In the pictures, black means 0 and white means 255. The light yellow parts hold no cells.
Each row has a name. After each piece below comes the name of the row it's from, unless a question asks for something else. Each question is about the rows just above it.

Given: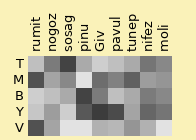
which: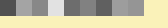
M
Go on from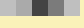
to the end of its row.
[170, 123, 136]
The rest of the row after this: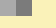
[136]
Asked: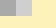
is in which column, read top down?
sosag
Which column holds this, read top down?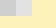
sosag
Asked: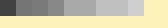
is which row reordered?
T
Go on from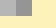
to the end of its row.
[177, 226]

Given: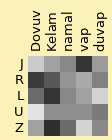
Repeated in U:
[143]
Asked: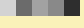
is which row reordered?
Z
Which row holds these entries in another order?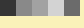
L
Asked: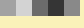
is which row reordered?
L
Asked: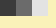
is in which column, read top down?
Dovuv

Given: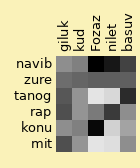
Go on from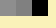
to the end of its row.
[23, 66]
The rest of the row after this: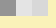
[43]
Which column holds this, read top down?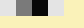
Fozaz
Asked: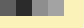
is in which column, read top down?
basuv
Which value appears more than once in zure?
[95]
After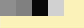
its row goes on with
[163]

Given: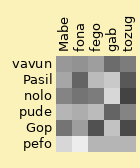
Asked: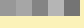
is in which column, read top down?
Mabe
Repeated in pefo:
[181]
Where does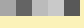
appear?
Pasil

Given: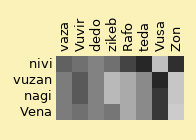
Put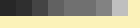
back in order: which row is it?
nivi
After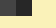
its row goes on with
[191, 47]

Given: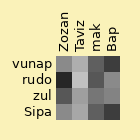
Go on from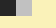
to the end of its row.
[87, 138]
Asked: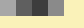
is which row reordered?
Sipa
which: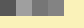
zul
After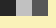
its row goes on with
[138]
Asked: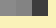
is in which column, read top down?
Bap

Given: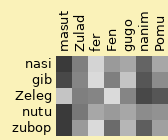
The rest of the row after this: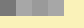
[140, 146]
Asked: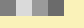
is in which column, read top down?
Fen
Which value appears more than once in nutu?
[167]
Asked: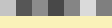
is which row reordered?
gib

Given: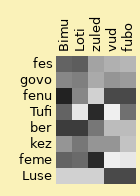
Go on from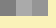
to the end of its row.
[156]
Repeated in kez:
[149]
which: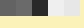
feme
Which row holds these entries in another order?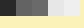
feme
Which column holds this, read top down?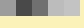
fubo
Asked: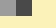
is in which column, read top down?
fubo

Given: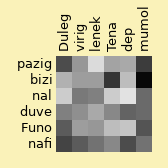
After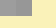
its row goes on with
[189, 197, 84]
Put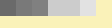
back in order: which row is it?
nal
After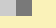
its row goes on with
[128, 204, 226, 106]
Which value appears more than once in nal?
[204]

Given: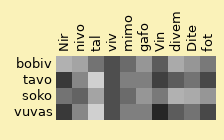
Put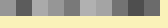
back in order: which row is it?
bobiv
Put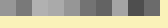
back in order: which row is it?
soko

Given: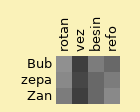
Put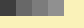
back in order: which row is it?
Bub
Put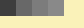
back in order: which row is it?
Zan
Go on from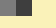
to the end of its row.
[104, 137]

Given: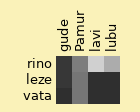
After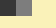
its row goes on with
[208, 172]
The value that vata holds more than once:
[47]
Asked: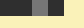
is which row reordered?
vata

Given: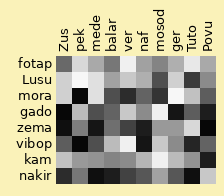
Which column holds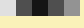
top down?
mede
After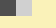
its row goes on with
[59, 139]
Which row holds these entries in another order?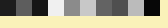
gado

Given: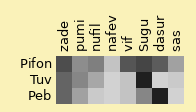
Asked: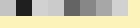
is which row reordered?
Tuv
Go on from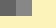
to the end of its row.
[167, 210, 195, 31, 210, 202]
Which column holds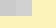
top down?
sas
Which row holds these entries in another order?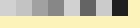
Peb
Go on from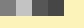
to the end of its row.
[92, 161]

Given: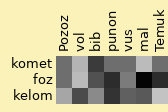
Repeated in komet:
[110]
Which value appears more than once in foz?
[44]
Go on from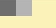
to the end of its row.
[59, 110, 110, 187, 110]

